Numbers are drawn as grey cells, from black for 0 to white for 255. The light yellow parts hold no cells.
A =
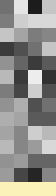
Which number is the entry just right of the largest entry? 49
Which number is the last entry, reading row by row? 134
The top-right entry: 197
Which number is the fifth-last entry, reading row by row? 101
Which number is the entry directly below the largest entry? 206
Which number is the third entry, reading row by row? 28
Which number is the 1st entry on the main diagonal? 113
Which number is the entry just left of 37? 70
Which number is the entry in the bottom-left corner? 155

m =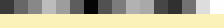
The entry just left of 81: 5
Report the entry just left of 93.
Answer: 157
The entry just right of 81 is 124
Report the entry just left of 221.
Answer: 114

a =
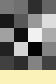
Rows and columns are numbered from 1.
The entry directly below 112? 88
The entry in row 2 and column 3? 152
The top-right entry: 100
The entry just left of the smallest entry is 212
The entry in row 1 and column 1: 121
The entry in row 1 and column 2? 112

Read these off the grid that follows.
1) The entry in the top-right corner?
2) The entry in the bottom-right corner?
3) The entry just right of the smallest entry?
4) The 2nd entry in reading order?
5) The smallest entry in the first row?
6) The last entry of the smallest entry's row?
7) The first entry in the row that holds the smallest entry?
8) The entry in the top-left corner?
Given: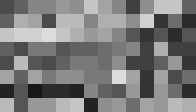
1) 97
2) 175
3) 43
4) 97
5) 64
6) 43
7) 34
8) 75

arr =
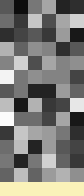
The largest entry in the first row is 166
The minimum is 13
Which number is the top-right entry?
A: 46
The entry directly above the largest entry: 189
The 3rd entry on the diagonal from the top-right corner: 56
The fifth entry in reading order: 35
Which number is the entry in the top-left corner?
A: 88
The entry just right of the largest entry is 109
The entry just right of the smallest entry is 119
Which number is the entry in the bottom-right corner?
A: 143
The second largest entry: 243
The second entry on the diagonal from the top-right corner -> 166
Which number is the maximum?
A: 252
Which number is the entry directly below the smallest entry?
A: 56
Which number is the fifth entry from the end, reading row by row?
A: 189
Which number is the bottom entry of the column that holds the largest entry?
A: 99
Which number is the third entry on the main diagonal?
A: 88
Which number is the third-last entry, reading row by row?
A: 155

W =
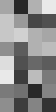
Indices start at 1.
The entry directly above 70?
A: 177
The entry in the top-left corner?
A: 166
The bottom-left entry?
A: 142
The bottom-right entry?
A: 51
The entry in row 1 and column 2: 40
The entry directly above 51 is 132
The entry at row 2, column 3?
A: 70

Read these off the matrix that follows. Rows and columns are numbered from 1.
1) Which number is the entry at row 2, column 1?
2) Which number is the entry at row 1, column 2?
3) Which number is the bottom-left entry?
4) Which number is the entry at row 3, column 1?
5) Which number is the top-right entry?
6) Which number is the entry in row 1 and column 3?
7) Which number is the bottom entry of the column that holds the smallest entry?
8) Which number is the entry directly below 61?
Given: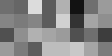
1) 133
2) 102
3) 155
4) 80
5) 155
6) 220
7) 200
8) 123

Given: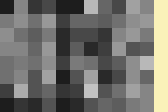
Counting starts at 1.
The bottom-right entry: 133
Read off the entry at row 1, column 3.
53
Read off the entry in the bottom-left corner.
29
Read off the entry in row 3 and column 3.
93
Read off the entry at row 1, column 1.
29
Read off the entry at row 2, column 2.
142
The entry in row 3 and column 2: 112
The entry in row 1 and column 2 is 133
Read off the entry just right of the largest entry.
83
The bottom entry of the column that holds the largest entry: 83
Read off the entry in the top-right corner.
133
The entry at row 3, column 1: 142
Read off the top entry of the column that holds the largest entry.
184
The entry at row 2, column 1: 122

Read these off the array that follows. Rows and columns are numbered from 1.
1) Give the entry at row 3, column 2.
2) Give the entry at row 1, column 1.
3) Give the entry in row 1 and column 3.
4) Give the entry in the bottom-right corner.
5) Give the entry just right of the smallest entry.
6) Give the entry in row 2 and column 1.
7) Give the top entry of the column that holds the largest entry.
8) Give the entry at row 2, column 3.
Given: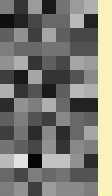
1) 146
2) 125
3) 155
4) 125
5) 194
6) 15
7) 52
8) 71

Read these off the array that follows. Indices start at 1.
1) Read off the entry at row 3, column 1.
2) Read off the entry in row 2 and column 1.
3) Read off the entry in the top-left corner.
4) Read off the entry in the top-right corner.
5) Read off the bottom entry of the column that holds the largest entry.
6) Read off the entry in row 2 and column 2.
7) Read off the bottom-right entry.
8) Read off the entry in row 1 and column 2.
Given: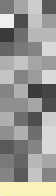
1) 58
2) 238
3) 121
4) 89
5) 132
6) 77
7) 132
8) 166

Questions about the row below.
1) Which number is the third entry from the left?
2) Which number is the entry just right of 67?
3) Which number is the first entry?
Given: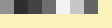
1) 67
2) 110
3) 145
